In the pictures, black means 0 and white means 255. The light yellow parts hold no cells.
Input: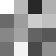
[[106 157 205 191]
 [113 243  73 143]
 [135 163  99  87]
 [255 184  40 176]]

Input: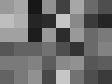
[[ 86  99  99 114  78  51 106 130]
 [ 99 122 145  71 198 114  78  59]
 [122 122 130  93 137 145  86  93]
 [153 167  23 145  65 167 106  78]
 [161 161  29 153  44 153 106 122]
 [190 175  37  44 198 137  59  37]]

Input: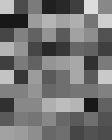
[[ 24  24 156 181 162 175 117 207]
 [ 48 136 136 175 189 181  24  98]
 [ 63 123  98 148 156 168  48 123]
 [ 70 129  98 148  90 162 142  82]
 [ 90 123 117 136 104  90 111  82]
 [129 129 148 104 111 117 117 129]
 [162 156 142 104 111  70  82  76]
 [181 148  70  40  55 104  98  63]
 [195  55 156  90 111 168  90 201]
 [201  76 123  32  40  63 221 136]]

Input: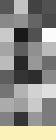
[[ 87 195  66  81]
 [ 94  52  45 137]
 [116 179 210 223]
 [130  52 152 123]
 [137 144 101  74]
 [165  94 144 187]
 [171 159 202 123]
 [187  39 152 108]
 [202  25  81 251]]

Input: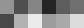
[[ 72 177 234 156 169 219]
 [148  79 133  36  93 111]]

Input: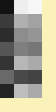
[[ 18 238 246]
 [ 36 189 170]
 [ 44 141 149]
 [ 51 183 170]
 [ 59 176 162]
 [ 85 127 119]
 [105  73  67]]

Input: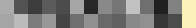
[[165 187 124 152  68 111 144 105  97 137 144  54  75]
 [171  83  60  91  75 165  39 137 117 194 111  32 130]]
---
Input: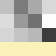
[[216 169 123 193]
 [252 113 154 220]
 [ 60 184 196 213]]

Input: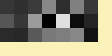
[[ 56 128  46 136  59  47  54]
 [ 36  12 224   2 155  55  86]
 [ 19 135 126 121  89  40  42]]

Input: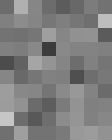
[[114 124 104  92 108 134 176 108]
 [189 111 118 127 119 133 140 128]
 [ 91 146 145 134 159 118 113 115]
 [128 131 131 137  60 136 125 128]
 [117 129 109 133 148 165  98  76]
 [120 110  79 127 129 118 105 134]
 [107 131 152 138 117 134 136 157]
 [130 128 147 123  93 107 146 156]
 [135 129 149 140 110  88 109 198]
 [146 156 153 122 115 115 159 112]]

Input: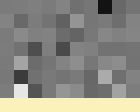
[[116 104  19 118 112 131 123 127 124 123]
 [131 110 122 118 148  97 115 124 105 131]
 [133 129 135 120 100 108 130 128 138 123]
 [116 114 114 128 131  74 127  78 114 124]
 [115 141 136 119 142 131 117 108 164 122]
 [130 111 171 103 122 116 121 113  59 120]
 [125 162 110 105 139 149 121  84 230 124]]

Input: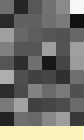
[[246 138 114  87  37 110]
 [ 17 122 112  97  97  42]
 [103  82  86  93 103 159]
 [160  84 158  85  86 127]
 [155  69  24 111  46  85]
 [111  48  69  65  79 174]
 [ 80 121 106 131  75  45]
 [106  76  69  64 162 121]
 [ 56 157 136 104 110  34]]

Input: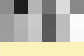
[[136 220 115 181  30 140]
 [252 188  88 202 180 156]
 [250 189  90 199 177 157]]

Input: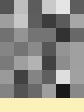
[[ 93 229 201  92 190  84]
 [167  91  60  94 199 158]
 [104  50 116 116 148 113]
 [160 148  86 138 116 133]
 [160 141  65 179 159 122]
 [161 222  95 132  65 154]
 [136  25 158 105  83 131]]
